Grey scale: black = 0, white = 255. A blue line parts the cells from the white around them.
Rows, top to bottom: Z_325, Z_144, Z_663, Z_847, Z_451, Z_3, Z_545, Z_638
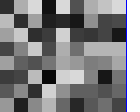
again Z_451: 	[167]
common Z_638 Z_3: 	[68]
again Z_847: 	[181]

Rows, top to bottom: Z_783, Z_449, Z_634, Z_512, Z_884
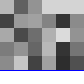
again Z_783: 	[212]
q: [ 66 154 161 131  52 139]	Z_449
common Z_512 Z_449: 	[52]
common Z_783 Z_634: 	[147]
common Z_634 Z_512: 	[147]
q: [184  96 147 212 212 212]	Z_783

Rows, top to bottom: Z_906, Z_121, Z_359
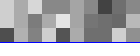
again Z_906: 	[136]
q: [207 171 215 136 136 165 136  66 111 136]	Z_906
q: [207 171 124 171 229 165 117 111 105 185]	Z_121
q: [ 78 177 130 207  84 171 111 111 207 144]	Z_359

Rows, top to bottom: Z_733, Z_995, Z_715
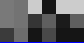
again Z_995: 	[95]
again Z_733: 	[204]
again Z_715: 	[21]
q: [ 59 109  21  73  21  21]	Z_715
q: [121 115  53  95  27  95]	Z_995
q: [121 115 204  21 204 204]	Z_733
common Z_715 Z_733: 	[21]

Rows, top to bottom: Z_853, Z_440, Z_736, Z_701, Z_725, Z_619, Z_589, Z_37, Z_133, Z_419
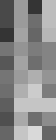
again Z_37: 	[197]
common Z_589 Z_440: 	[110]

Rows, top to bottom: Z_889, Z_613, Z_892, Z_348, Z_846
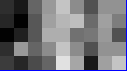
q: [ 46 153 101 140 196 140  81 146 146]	Z_348
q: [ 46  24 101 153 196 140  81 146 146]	Z_889

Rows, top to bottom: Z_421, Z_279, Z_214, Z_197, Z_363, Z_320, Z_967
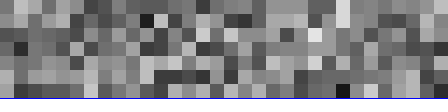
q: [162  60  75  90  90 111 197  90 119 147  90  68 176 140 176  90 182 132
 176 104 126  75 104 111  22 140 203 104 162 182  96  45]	Z_967
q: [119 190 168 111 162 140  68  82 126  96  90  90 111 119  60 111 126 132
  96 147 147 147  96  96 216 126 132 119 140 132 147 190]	Z_421
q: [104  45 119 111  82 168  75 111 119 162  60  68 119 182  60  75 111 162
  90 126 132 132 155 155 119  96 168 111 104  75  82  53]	Z_197
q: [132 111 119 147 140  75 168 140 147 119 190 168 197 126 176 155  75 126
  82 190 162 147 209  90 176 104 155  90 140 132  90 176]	Z_363

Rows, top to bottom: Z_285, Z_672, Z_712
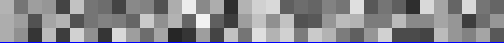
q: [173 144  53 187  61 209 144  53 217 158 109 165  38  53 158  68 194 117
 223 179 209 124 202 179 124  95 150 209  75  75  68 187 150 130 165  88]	Z_712
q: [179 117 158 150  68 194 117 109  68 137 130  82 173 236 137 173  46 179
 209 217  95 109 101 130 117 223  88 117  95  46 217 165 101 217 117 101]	Z_285

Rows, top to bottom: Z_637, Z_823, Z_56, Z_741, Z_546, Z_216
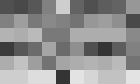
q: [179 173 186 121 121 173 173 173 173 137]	Z_56
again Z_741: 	[107]
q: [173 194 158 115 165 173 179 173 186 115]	Z_546

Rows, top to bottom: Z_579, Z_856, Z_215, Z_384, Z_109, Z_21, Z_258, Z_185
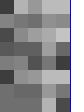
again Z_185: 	[111]
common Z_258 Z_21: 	[152]

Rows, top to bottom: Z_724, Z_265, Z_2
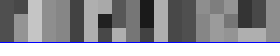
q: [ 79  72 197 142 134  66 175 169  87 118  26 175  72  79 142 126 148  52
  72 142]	Z_724
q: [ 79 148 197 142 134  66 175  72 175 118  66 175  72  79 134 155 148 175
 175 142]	Z_2
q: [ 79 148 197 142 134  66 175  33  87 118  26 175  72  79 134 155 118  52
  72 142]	Z_265

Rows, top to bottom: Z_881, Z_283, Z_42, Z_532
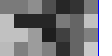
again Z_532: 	[128]
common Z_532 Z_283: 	[101]
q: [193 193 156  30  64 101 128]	Z_42
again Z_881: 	[122]
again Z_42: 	[193]
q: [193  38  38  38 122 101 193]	Z_283
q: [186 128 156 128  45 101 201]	Z_532

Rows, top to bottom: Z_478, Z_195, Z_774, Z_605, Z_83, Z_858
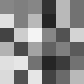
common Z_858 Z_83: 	[230]
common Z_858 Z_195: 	[185]
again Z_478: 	[134]
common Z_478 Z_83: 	[114]
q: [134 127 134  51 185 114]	Z_478
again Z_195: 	[185]

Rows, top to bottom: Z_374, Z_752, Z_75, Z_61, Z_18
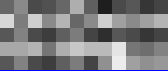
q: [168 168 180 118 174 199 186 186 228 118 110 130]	Z_61
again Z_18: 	[144]
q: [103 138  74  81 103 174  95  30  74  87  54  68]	Z_374

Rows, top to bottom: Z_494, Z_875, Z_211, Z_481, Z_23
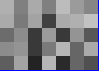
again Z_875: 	[170]
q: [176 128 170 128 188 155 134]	Z_494
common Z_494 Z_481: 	[170]
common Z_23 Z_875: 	[163]

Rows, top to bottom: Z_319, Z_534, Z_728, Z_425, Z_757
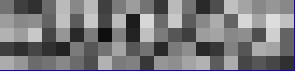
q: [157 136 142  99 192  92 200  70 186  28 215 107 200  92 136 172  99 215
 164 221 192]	Z_534
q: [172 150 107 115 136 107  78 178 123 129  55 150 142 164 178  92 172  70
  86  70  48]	Z_757
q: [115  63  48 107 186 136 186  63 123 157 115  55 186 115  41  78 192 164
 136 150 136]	Z_319

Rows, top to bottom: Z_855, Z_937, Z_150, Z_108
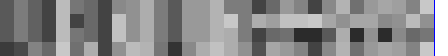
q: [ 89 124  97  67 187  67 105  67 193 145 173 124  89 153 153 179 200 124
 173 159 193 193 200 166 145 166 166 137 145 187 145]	Z_937
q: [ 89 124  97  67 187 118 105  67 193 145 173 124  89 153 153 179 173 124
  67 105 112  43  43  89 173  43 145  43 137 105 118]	Z_150
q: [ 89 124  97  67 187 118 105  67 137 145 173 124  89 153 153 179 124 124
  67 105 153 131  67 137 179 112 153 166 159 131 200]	Z_855

